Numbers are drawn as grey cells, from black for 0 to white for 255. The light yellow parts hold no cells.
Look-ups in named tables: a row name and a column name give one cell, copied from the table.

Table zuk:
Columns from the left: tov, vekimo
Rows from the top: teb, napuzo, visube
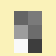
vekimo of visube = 61
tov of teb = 101
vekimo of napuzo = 108
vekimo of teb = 122
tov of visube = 249
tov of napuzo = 157
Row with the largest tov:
visube

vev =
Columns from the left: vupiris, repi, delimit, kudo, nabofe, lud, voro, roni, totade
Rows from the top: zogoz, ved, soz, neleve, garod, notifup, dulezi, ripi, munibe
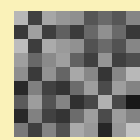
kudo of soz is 154
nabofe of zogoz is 143
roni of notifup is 158
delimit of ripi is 65
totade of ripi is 131
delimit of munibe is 131
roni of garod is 135
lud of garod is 135
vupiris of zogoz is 183
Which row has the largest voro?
dulezi

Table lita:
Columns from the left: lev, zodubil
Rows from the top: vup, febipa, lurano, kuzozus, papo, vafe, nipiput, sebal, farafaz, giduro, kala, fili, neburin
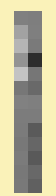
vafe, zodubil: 105
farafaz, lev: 123
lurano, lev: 181
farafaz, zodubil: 90
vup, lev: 128
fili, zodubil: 104
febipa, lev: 162
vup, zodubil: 126
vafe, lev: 119
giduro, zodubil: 102

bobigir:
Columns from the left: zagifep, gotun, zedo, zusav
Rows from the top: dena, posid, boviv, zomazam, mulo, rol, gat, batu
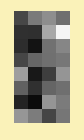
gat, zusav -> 123
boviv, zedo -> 113
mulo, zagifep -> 158
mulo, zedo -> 62
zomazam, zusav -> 119
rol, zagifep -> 97

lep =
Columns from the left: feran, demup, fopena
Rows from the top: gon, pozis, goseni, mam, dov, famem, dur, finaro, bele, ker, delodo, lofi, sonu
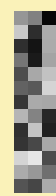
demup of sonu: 70
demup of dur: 170
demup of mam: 26
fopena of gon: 7
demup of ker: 72
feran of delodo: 212
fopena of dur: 167
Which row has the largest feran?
delodo

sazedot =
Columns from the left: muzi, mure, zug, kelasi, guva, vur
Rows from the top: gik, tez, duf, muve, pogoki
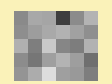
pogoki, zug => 221
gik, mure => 168
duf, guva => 125
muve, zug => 159
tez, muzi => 142
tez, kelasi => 178
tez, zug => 169
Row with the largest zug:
pogoki

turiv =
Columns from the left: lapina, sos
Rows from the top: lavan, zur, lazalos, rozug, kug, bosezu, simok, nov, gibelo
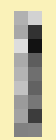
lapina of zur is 167
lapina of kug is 180
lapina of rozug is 170
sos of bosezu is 98
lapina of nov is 162
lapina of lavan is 177
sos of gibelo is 131
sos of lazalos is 18
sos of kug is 111
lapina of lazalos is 221
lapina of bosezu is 194

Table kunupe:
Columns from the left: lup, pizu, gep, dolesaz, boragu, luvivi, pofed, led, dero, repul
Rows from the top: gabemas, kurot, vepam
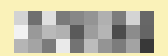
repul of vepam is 56
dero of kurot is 140
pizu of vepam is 164
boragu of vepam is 115
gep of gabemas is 223
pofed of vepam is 148
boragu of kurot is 90
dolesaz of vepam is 234
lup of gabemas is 211
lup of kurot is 242
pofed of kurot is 181
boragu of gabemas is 135
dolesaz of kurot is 177
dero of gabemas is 212
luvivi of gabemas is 148
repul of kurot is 101
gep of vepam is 123

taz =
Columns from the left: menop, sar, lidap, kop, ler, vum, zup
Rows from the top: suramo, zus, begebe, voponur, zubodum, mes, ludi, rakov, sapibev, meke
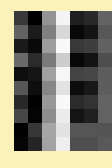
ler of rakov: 20
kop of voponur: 205
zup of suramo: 99
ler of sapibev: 85
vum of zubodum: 71
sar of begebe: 9
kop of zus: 216
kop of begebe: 249
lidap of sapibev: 166
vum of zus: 20
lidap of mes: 135
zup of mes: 93
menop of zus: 98
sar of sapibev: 55
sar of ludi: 2

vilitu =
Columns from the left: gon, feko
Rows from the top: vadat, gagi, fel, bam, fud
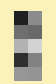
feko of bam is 130
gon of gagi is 111
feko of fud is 147
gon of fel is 178
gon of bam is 47
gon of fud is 150
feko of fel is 211

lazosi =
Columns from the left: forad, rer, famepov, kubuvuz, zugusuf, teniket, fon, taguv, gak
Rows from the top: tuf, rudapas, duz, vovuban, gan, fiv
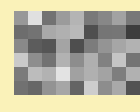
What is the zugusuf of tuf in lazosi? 180
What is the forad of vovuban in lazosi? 202
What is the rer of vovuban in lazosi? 142
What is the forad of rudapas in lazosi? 109
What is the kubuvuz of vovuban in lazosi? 178
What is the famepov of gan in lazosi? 178
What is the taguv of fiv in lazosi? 169
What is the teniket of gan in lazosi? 176
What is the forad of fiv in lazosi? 113
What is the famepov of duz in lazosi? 85
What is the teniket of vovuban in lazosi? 175
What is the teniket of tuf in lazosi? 121
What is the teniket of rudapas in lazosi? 79
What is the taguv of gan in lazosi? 126
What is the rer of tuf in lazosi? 224
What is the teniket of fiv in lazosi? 205
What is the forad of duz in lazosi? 137
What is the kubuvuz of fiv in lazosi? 166
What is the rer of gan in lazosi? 188
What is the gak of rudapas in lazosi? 61

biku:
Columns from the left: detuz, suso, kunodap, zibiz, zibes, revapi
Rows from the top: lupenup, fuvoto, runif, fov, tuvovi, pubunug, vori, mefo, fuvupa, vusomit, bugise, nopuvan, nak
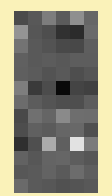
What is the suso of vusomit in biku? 79
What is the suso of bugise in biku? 87
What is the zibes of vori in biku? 78
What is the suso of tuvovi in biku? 91
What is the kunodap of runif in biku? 83
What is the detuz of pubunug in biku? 126
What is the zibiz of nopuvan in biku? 90
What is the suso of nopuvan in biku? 90
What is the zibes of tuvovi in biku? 78
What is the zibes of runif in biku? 72
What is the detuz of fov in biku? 96
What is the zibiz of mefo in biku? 138
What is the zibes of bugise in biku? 93
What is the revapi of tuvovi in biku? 85
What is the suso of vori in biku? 92

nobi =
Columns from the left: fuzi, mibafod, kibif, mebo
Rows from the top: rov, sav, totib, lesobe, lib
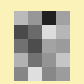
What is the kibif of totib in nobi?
163
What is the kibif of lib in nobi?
136
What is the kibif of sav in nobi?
220
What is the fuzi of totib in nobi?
113
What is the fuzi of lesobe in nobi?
178
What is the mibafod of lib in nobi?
223
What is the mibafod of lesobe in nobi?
114
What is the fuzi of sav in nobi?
74
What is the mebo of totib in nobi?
155

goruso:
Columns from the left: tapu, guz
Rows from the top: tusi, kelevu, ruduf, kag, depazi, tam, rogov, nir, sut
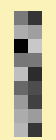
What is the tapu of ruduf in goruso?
4
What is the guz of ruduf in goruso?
200
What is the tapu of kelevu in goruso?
173
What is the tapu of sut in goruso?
183
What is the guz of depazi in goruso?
44
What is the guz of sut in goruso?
54
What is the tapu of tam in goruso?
104
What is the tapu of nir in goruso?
172
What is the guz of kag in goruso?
120
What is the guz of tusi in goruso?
53
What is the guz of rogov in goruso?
65
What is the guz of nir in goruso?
156
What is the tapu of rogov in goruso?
155
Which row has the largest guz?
ruduf

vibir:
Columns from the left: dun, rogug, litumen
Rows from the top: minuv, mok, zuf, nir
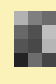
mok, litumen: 191
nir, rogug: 109
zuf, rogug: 72
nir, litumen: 69
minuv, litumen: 107
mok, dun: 104
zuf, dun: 84
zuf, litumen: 181
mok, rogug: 80
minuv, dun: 178
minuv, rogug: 127
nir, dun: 35

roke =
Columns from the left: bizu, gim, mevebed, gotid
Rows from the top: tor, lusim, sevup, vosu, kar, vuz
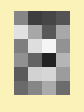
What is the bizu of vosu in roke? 145
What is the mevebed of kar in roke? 214
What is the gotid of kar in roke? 156
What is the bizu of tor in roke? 134
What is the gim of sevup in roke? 222
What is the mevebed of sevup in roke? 245
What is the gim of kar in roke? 210
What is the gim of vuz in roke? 134
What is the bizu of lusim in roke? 225
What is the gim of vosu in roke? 99

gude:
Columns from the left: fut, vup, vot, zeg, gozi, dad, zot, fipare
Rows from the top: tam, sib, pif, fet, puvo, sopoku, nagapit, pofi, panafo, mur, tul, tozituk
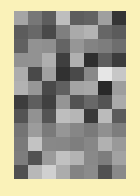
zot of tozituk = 81
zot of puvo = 230
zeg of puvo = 49
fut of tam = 165
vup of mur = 195
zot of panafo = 144
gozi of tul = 179
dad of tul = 137
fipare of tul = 162
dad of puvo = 137
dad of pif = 131
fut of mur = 122
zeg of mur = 135
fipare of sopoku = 157
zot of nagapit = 84
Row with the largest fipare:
puvo

